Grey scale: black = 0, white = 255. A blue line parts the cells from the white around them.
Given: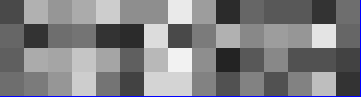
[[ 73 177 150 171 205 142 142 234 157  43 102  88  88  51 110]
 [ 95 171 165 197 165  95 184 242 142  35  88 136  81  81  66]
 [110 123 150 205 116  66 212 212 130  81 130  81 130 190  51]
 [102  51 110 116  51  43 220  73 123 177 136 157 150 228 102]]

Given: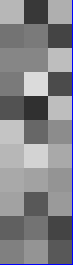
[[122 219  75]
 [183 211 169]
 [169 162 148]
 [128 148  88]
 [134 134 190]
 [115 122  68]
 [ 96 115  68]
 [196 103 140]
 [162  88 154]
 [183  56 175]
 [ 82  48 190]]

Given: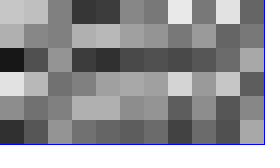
[[198 191 128  54  60 135 120 233 120 226 101]
 [226 184 113 128 160 168 160 212 154 198  93]
 [176 135 128 176 184 160 148 120 154 101 120]
 [141 113 128 176 176 141 148  93 141  86 135]
 [ 48  86 148 113 101  93 107  66 107  80 168]
 [ 23  80 148  60  48  73  80  73  86 107 168]]

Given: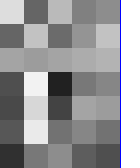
[[ 79 242  33 120 134]
 [ 87 234 114 134 114]
 [ 73 215  67 164 156]
 [101 194 107 148 194]
 [164 156 164 172 179]
 [ 48 120 141  93  79]
 [221 101 186 128 141]]

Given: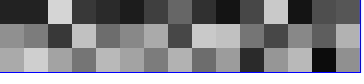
[[170 207 163 117 185 163 124 178 109 156  42 150 185  12 144]
 [144 124  56 193 109 136 170  71 201 193 117  71 136  94 178]
 [ 34  34 213  56  42  28  63 102  48  20  71 201  20  78  86]]

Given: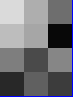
[[218 174 110]
 [189 166   8]
 [ 40  96  60]
 [126  74 134]]
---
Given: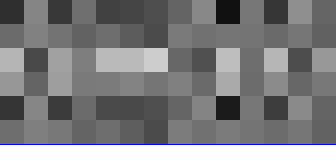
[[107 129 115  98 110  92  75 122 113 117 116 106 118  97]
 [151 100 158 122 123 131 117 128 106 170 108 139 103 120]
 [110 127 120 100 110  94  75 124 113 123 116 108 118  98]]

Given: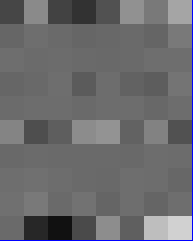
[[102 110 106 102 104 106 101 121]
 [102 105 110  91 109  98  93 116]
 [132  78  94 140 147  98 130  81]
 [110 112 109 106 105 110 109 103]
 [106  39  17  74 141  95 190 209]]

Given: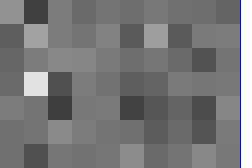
[[ 94 162 125 116 129  90 157  90 122 125]
 [107 226  80 124 115  95 101 122 119 121]
 [112 117 138 124 116 113  93 107  85 122]]

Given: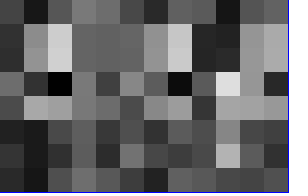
[[ 49 140 205 100  97 101 145 198  38  34 149 170]
 [109  50   1 121  64 135  92  12  90 222 150  40]
 [ 33  26  73  94  56  79  50  91  77 134  71  64]
 [ 41  22  79 110  88  61  34  96  88  72  68  80]]

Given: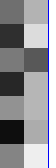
[[ 47 220]
 [ 39 182]
 [ 14 172]]

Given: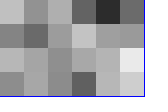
[[132 106 156 195 159 154]
 [141 167 140  96 183 206]]

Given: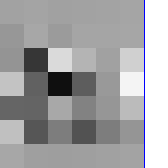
[[151 167 155 165 165 166]
 [195  97  15  93 153 244]
 [192  86 125  82 125 149]]

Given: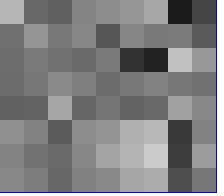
[[112 149 120 135  86 134 121 123  90]
 [108 119 138 127 108 120 130 119 113]
 [144 130  91 141 148 176 184  57 130]
 [136 125 103 129 137 166 172  78 119]]
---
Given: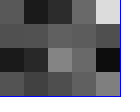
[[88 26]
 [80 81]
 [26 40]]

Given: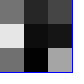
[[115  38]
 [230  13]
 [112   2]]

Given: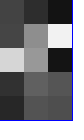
[[ 67  45]
 [ 69 142]
 [214 152]]

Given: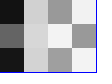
[[ 18 209]
 [100 215]
 [ 21 211]]

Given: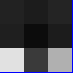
[[ 34  28]
 [ 31  12]
 [225  58]]

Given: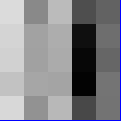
[[219 137]
 [212 162]
 [209 161]]
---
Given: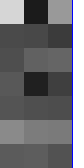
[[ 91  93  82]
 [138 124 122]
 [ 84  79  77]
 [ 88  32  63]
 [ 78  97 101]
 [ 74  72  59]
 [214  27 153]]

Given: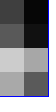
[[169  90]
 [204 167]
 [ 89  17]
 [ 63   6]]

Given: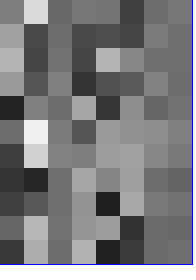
[[ 56 172 109 178  34  60 107 112]
 [101 183 113 149 157  50 107 104]
 [ 64  87 112 147  31 169 121 114]
 [ 53  38 112 167 132 158 110  99]
 [ 61 208 131 126 156 160 135 122]
 [108 239 123  85 155 144 142 129]
 [ 35 129 109 165  55 142 102 114]
 [153  85 128  53  81  91 130 110]
 [179  69 114  68 181 136 112 111]
 [160  74 110  73  79  68 124 112]
 [126 219 105 118 117  64 108 119]]

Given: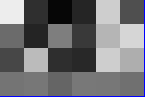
[[116 119 101 120 119 112]
 [ 71 187  46  40 206 174]
 [107  36 126  57 181 214]
 [237  47   6  37 206  79]]

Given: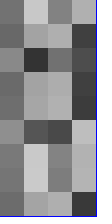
[[108 164 175  57]
 [117 202 125 180]
 [121 201 131 178]
 [143  85  73 190]
 [110 166 177  60]
 [106 163 173  64]
 [137  51 113  77]
 [104 163 175  64]
 [114 200 130 176]]

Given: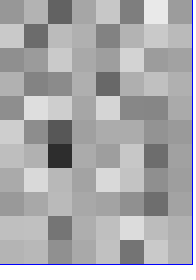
[[180 184 144 169 193 116 201 179]
 [191 192 117 174 191 220 188 177]
 [153 168 186 168 163 144 110 163]
 [170 217 184 163 217 195 143 158]
 [190 177  45 171 158 199 109 161]
 [206 141  87 160 172 172 147 154]
 [142 222 206 166 213 135 134 170]
 [177 131 139 175 104 175 192 176]
 [143 155 202 169 158 211 156 162]
 [201 108 187 176 130 179 201 186]
 [151 179  98 166 199 126 233 156]]
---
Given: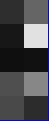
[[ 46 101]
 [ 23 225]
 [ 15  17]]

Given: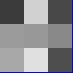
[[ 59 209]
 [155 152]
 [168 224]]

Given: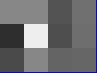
[[135 135]
 [ 46 238]
 [ 74 135]]

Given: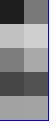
[[ 30 121]
 [193 207]
 [125 169]]

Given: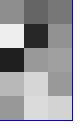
[[141 101]
 [238  39]
 [ 31 153]]

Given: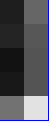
[[ 30 102]
 [ 36  87]
 [ 18  84]]
